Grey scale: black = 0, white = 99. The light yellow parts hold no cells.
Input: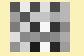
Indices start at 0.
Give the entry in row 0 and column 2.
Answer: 29
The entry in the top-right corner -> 71
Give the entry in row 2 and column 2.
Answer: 20
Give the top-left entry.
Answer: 33
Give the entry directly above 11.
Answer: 57
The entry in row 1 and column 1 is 33
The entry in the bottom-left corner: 57

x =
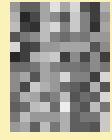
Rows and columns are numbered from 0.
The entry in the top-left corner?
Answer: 59
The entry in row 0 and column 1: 37
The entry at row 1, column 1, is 15
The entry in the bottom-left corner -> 59
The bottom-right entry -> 78
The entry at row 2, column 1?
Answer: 24
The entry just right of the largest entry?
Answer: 42
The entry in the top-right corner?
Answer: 68
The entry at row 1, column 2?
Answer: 28
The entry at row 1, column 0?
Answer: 68
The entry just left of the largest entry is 42
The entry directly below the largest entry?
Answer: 68
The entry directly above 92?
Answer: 73
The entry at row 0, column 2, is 37
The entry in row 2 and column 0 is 73
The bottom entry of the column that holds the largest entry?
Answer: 68
